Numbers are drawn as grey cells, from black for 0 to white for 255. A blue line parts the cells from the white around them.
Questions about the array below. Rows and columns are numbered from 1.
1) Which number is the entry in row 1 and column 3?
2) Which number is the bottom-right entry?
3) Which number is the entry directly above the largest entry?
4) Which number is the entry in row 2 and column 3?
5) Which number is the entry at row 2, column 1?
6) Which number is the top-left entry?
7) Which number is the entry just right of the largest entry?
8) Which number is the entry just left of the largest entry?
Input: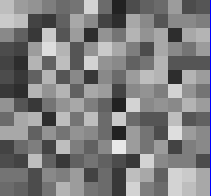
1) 147
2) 168
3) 34
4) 67
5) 202
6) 190
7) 156
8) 137

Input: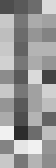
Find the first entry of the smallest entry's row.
241
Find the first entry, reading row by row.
77
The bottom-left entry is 200
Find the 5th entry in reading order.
200
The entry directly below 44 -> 229
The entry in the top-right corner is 218
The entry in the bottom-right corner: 140
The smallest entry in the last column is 67
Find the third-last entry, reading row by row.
119
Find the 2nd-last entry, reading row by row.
180
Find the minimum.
44

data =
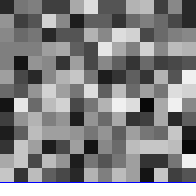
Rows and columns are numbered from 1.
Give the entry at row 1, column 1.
40
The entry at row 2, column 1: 148
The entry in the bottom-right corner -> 84
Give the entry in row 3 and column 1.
136
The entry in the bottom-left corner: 198
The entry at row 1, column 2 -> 118
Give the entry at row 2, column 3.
84
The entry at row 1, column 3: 127
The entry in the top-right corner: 40

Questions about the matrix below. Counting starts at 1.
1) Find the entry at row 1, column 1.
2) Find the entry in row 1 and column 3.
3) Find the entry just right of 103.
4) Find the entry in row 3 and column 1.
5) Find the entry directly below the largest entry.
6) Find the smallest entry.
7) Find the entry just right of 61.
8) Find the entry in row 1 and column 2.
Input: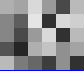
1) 175
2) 217
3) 61
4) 134
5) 154
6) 37
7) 144
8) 164

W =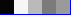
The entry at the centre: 186
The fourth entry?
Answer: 123
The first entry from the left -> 5

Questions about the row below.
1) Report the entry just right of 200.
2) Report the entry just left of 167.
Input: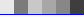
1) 167
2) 200

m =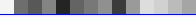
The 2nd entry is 110
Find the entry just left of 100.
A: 36
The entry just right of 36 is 100
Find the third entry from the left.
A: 88

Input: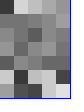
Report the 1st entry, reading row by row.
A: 57
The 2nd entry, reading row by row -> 213
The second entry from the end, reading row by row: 203
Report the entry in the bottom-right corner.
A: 225
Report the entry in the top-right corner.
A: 149
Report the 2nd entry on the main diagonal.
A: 116
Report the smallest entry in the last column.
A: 69
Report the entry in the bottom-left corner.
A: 158
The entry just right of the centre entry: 149

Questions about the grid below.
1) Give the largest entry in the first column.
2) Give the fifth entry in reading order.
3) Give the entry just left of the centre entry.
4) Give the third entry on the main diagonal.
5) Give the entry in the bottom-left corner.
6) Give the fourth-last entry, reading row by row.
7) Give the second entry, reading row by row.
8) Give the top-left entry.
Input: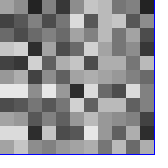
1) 231
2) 55
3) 96
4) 106
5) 163
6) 118
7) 141
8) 163

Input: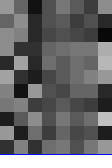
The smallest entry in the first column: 29
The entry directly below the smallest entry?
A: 173
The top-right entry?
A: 141
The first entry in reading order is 152
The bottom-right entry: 152
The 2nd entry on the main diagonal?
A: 141
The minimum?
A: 8
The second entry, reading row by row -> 101
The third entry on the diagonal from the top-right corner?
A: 71
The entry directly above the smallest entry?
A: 40
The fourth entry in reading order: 80
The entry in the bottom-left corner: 49
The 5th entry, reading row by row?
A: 119
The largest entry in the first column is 162
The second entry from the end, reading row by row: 119
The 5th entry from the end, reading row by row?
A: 110
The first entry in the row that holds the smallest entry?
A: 141
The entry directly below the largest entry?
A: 29
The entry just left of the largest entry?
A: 110

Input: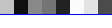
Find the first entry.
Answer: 195
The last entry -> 75
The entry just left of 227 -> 251

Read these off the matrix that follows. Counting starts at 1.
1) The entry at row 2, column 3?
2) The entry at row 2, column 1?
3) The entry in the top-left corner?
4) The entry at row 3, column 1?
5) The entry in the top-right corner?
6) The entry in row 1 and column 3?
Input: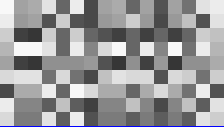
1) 162
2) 236
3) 248
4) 205
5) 236
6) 171

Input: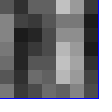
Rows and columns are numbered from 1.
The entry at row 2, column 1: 132
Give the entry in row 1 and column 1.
86
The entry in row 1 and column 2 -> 48
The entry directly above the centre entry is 75
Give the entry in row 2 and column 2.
66
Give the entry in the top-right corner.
57
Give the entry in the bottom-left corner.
120
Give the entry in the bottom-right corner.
75
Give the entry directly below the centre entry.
86
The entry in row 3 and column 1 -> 132
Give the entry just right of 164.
48
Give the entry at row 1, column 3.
97
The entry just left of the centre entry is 57
